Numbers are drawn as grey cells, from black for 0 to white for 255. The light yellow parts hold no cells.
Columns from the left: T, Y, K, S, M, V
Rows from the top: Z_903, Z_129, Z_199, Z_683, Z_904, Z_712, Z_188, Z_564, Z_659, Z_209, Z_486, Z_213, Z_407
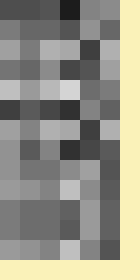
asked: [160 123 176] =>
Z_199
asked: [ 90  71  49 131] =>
Z_712
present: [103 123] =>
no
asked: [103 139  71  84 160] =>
Z_683
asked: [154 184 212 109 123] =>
Z_904
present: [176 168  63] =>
yes

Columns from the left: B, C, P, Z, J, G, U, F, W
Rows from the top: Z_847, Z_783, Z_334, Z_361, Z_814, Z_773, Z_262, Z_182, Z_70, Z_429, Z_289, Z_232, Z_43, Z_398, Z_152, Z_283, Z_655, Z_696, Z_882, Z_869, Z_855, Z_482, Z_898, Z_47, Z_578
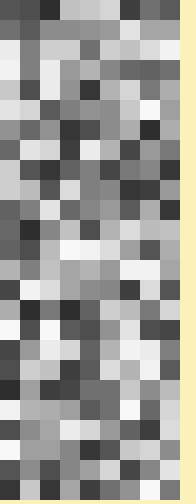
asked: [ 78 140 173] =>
Z_262
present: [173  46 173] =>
yes
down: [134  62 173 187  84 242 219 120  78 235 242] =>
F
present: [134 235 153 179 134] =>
no
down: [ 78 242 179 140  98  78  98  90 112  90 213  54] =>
J
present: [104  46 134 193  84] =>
no
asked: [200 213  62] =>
Z_847

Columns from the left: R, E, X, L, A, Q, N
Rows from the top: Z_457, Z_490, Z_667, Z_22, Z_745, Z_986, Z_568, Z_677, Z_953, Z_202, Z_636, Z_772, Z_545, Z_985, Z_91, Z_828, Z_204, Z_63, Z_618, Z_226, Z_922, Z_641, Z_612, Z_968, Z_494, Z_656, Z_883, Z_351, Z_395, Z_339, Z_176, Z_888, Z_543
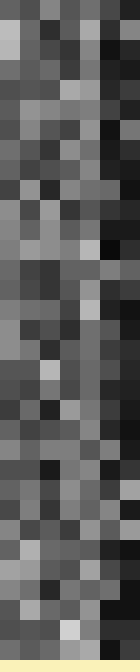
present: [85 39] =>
no
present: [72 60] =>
no
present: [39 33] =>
yes

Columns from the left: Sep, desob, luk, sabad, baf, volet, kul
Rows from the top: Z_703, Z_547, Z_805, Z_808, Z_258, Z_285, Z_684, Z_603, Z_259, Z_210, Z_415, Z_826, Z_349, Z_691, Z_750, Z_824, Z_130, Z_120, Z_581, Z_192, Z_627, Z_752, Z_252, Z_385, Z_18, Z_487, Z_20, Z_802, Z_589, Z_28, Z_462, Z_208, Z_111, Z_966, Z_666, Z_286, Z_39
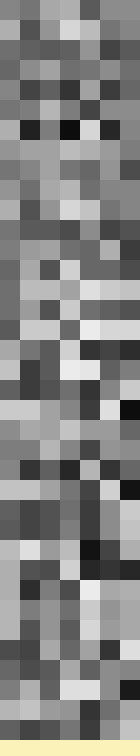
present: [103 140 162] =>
yes
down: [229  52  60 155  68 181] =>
baf
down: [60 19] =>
baf
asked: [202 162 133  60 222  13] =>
Z_627
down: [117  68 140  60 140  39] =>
volet

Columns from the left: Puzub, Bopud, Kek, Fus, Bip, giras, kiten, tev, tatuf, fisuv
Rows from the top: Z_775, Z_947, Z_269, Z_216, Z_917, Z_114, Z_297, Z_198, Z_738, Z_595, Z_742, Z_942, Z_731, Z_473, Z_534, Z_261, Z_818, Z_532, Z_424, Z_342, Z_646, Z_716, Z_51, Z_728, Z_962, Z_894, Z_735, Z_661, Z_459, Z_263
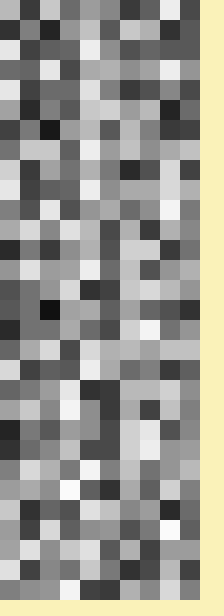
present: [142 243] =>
yes
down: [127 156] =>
Puzub
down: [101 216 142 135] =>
Kek

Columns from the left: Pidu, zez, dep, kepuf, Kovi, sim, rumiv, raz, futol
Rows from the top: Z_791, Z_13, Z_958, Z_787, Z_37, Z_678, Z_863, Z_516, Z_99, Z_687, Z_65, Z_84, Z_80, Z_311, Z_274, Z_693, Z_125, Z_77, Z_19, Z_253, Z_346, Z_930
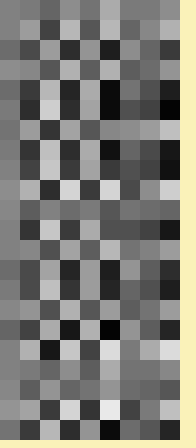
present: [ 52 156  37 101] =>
yes
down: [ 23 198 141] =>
kepuf
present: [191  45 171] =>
yes

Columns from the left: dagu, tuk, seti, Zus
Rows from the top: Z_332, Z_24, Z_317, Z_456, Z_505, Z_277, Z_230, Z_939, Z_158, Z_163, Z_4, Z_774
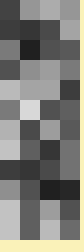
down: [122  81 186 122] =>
dagu
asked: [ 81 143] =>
Z_456
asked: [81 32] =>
Z_163
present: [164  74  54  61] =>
no
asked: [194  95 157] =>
Z_4
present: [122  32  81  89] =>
yes
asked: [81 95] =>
Z_277

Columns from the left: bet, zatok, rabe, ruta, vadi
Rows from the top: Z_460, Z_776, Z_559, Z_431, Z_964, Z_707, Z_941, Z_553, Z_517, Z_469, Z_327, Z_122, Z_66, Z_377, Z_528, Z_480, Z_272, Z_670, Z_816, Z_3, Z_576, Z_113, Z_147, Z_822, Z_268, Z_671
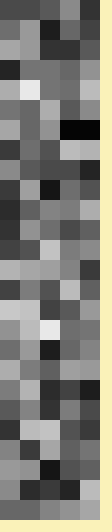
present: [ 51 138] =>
no
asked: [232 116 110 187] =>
Z_964

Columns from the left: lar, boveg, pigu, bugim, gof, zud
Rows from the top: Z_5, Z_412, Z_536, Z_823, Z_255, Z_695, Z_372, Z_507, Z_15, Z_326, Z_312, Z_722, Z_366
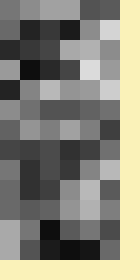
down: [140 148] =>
bugim
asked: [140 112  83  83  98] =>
Z_695
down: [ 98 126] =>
gof
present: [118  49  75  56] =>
yes

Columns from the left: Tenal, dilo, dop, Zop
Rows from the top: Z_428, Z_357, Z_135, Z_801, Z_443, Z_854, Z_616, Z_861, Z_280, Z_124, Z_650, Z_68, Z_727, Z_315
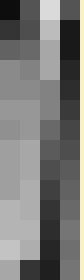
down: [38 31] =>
dop
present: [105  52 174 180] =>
no
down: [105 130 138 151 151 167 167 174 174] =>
dilo
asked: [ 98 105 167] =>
Z_135
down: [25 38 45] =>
Zop
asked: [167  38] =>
Z_801
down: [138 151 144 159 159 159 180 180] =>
Tenal

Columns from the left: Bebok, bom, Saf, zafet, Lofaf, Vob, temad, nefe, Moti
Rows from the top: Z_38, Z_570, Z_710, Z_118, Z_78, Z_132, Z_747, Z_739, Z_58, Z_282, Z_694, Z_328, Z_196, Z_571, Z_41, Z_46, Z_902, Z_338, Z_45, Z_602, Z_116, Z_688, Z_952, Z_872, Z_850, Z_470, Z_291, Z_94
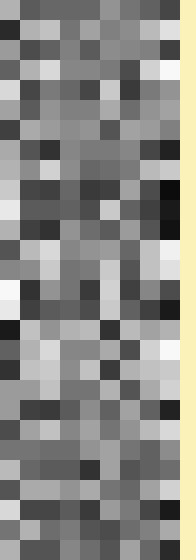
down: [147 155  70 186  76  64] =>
nefe
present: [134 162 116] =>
yes

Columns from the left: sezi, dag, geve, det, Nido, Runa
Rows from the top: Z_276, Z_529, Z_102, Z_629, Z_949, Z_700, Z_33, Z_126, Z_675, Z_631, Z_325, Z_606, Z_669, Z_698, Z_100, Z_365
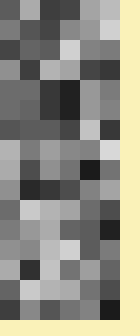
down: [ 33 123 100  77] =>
Runa
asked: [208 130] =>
Z_102
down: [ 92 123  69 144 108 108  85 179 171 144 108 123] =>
sezi
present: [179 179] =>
no
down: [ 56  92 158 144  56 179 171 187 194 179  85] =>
geve

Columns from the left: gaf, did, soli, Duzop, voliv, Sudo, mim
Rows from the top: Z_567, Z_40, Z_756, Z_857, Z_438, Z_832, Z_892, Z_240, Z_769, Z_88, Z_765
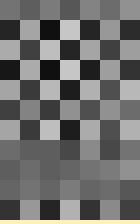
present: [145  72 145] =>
no
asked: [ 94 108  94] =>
Z_769
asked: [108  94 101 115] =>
Z_769

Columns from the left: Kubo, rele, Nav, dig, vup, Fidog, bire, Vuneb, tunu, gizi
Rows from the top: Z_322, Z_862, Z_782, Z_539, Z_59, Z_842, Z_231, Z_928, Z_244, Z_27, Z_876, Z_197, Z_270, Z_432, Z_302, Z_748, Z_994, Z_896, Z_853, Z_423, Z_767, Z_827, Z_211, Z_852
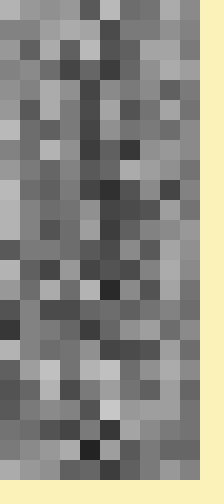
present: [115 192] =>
no
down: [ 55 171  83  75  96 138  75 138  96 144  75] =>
bire
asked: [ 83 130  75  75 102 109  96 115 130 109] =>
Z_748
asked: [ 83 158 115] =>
Z_876

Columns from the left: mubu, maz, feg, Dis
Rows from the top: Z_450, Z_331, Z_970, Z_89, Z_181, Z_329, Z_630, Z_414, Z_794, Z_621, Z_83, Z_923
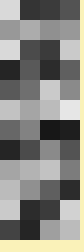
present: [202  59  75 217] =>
no
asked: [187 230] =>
Z_329
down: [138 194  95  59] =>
feg

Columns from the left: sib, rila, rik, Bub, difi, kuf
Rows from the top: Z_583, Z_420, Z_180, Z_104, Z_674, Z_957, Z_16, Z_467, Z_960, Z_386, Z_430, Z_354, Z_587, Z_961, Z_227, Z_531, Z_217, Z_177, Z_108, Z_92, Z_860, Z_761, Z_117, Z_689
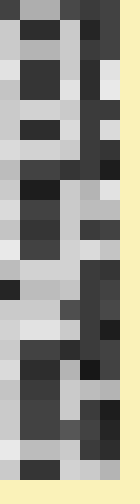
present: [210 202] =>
yes
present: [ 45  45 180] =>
yes

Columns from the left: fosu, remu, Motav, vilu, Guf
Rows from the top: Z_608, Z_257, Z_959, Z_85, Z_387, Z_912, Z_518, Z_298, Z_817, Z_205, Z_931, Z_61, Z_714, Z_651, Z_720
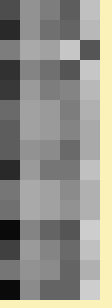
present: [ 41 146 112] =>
yes
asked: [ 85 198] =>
Z_85

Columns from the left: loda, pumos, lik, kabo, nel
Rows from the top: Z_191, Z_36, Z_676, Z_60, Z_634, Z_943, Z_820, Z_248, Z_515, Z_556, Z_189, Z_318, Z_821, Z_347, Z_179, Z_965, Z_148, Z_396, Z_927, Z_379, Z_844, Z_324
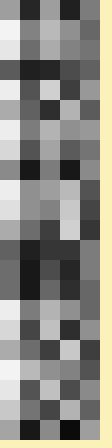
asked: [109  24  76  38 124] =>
Z_347
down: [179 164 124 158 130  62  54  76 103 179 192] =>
lik
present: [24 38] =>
no
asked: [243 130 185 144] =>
Z_36
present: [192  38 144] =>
no
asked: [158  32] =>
Z_191
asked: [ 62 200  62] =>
Z_396

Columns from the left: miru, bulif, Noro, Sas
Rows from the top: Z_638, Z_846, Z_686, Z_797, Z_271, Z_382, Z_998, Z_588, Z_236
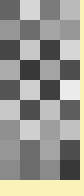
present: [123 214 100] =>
no
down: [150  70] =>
miru

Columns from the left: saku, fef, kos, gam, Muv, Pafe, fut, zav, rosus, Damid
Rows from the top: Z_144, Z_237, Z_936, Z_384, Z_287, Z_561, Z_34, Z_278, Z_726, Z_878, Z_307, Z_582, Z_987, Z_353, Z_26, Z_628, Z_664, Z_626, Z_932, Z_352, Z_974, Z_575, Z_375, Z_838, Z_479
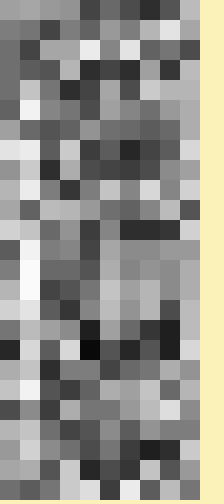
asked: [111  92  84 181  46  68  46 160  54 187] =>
Z_384
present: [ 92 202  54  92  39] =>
no
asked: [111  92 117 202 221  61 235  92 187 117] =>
Z_479
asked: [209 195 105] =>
Z_582

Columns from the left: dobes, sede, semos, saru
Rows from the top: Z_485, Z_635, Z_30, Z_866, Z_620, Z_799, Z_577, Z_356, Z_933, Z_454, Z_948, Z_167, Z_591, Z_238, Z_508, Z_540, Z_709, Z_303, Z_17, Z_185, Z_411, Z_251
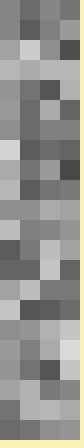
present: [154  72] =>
yes
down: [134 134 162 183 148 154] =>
dobes

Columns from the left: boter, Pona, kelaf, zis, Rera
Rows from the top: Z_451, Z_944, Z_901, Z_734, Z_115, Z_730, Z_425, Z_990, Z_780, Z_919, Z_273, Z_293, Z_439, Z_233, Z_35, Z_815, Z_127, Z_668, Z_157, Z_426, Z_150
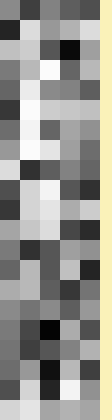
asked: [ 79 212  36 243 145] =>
Z_426
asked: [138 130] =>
Z_115
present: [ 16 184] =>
yes
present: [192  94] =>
no
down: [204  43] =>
Rera
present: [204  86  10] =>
yes

